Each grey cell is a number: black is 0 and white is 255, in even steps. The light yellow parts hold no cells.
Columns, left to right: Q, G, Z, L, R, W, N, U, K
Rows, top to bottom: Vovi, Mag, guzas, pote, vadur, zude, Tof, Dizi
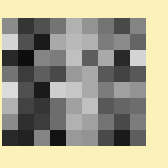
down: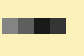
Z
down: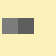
K
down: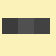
G
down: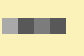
N
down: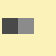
U
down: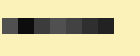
G

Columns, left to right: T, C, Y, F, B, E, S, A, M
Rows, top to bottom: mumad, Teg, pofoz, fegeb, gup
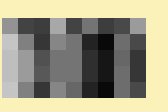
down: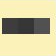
Y
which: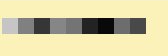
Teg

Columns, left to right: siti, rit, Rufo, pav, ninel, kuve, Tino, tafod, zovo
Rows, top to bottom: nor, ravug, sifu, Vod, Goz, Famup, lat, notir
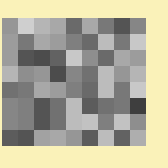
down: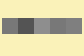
rit
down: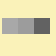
pav
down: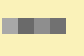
kuve
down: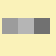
siti
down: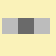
Tino
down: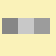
zovo

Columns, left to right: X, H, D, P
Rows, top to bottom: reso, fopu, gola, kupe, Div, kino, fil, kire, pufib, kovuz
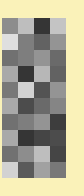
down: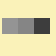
P
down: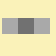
X
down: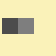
H

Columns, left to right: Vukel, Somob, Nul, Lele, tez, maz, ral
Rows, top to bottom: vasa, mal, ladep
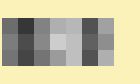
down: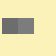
Vukel
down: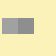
ral
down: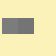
Vukel
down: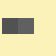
maz
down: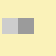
Lele

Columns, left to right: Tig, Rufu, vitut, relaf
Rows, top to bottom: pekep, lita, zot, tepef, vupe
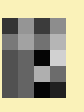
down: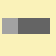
Rufu
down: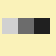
relaf
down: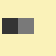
Tig
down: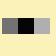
vitut
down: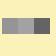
Rufu
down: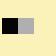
vitut

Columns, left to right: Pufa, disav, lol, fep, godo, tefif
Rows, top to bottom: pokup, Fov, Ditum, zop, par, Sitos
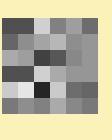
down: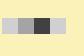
lol
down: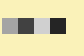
lol
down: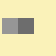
godo
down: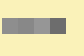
godo

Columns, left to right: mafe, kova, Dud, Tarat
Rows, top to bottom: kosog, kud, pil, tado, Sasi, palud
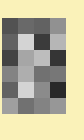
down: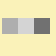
kova
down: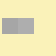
kova
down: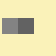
mafe
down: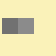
Dud

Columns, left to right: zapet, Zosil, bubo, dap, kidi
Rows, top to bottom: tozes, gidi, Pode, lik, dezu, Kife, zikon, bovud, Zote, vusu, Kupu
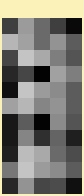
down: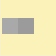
bubo
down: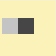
Zosil
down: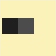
kidi

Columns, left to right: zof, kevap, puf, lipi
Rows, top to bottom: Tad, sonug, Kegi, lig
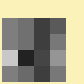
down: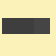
puf
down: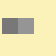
lipi
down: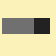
kevap

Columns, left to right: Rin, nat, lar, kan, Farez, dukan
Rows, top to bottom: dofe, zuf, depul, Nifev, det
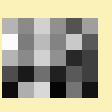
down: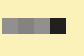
kan
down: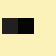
kan
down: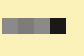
nat
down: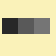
Farez

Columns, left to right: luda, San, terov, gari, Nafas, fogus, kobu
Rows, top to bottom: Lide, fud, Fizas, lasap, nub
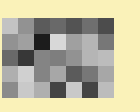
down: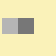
fogus
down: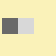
gari
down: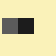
terov
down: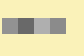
luda
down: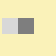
gari
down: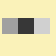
San

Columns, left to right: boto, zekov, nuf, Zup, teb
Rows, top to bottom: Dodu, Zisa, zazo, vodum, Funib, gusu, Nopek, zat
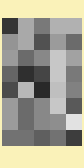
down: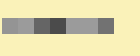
boto
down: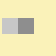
Zup
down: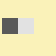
teb
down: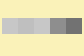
Zup

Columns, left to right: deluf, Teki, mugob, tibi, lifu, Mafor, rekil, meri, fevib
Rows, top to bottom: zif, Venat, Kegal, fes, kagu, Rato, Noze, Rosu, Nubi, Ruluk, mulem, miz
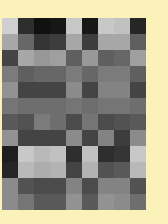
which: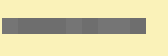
Rato
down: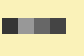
mugob
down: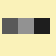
deluf
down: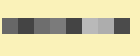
mugob

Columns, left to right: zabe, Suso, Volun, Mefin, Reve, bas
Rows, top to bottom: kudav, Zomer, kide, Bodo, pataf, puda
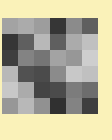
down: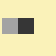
zabe
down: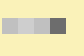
bas
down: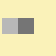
Volun
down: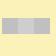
bas

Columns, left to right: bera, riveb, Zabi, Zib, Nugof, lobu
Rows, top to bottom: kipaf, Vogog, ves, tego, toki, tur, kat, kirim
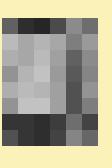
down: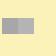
riveb
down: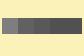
Nugof
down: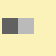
bera
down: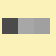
Zib

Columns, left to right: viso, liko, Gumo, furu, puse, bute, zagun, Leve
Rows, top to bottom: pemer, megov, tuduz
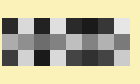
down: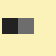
Gumo
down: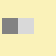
furu
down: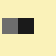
Gumo
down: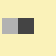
zagun
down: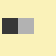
zagun
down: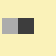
viso

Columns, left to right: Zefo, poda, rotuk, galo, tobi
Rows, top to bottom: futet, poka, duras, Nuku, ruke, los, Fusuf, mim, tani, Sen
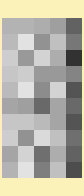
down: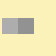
rotuk
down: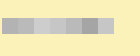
Zefo
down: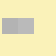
Zefo
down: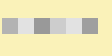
poda
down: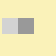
rotuk
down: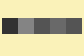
tobi
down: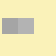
Zefo

